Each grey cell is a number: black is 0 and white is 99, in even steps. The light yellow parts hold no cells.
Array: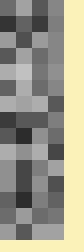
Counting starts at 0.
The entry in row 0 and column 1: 63
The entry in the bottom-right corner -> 63
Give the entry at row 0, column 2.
34
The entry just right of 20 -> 38
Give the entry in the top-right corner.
52
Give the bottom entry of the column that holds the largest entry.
34
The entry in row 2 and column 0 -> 60
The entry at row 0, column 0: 42
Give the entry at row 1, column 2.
23
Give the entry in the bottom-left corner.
60
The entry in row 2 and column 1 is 31

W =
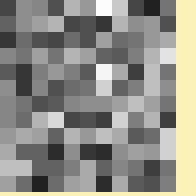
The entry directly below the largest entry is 21
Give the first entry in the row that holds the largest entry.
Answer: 27
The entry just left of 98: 59
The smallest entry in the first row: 13
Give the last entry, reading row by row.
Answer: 49
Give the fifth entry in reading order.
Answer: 70
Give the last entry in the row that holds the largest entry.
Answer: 45
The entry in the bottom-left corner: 62
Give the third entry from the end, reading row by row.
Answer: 35
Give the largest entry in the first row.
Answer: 98
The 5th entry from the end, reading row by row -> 17
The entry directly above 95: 38
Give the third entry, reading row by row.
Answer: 52
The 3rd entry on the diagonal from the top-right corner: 45
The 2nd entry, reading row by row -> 55
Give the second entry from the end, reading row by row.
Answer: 31
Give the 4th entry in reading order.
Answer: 31
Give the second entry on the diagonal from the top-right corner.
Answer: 59
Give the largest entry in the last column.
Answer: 88
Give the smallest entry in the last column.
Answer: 24
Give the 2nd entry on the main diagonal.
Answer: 55

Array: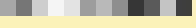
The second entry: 46
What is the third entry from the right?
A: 35
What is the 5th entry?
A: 88
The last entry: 24

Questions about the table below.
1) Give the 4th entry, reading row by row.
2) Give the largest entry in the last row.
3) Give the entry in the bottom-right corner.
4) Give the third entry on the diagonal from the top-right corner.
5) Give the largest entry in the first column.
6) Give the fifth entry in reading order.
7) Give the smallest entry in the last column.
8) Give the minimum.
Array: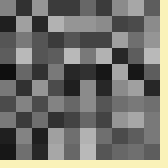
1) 23
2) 72
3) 36
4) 62
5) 51
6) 23
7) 15
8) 6

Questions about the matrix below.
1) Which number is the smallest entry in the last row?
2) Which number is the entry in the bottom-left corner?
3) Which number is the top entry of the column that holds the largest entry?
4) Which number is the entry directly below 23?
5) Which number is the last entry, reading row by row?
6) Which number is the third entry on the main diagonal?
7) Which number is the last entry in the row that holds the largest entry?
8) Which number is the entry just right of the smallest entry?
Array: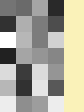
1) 55
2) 92
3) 45
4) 19
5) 92
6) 48
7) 81
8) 64

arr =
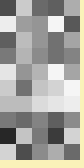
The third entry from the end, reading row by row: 54
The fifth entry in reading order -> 67
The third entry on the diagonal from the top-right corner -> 58
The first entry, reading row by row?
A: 30
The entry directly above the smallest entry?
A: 47
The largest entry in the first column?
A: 92
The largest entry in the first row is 79
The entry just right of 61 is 58
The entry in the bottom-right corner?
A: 41
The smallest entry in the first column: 15
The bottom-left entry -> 82
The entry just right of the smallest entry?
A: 76
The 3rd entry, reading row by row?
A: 41
